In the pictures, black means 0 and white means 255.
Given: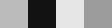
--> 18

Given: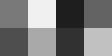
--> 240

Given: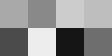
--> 137

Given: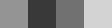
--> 57

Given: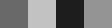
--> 194

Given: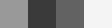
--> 58

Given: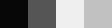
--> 85

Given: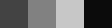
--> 129
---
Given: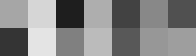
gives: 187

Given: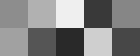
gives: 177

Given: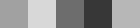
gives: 161

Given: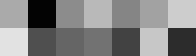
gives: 199

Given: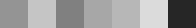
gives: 183

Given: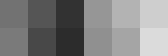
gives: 179

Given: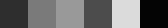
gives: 122
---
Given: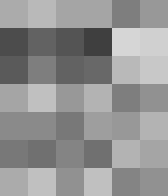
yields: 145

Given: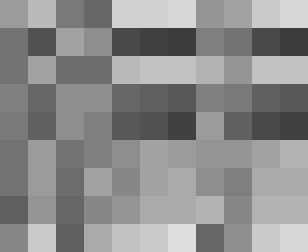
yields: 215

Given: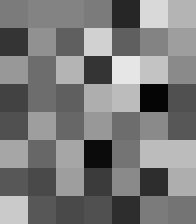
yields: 116

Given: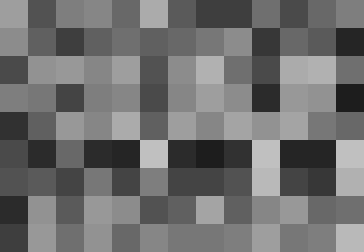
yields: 185

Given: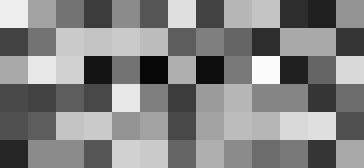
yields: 169

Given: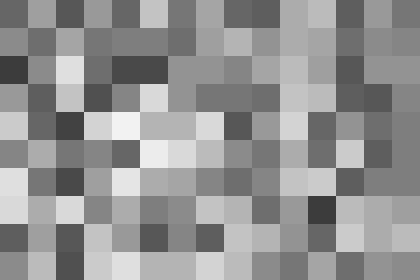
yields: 139
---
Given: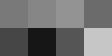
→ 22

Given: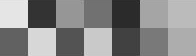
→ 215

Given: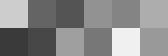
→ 71

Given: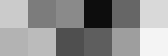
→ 187

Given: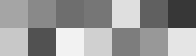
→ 81

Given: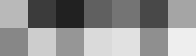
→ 205

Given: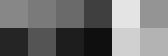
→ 84
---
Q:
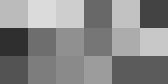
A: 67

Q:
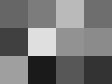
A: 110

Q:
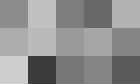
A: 178

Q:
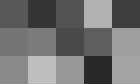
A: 61

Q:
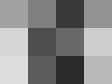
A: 147

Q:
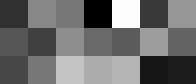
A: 150

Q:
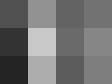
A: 114

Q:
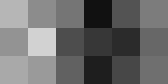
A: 124

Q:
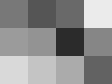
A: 235
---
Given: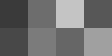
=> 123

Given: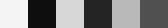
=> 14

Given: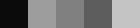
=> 157

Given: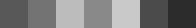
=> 115

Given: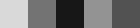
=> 115

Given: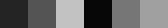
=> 84

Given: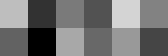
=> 0

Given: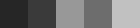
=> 58

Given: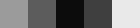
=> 92
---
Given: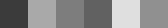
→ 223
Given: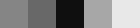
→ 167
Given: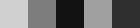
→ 160
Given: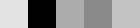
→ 138
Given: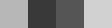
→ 85
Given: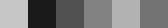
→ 178
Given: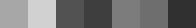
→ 110
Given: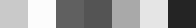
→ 229
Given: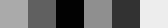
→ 50
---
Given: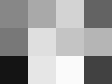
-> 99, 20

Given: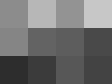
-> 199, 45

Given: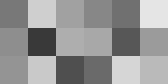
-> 229, 148

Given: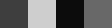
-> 104, 62

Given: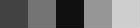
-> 206, 66

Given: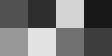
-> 24, 152

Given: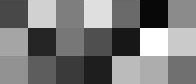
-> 139, 146
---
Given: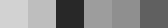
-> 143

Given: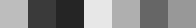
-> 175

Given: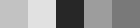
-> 121

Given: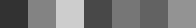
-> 118

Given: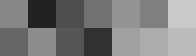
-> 148

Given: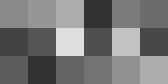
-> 123

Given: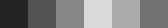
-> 170

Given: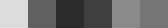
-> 138

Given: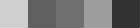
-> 50
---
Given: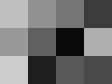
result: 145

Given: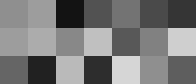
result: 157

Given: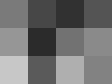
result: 71

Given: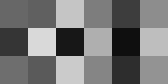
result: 96

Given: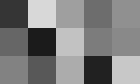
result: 216

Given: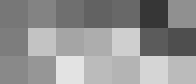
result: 131
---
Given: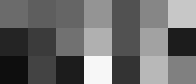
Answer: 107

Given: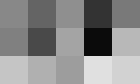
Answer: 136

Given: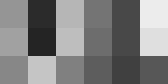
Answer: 149

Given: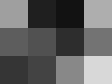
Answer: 159

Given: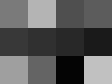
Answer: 122

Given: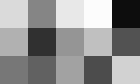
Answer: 218

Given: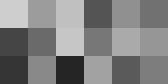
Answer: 206
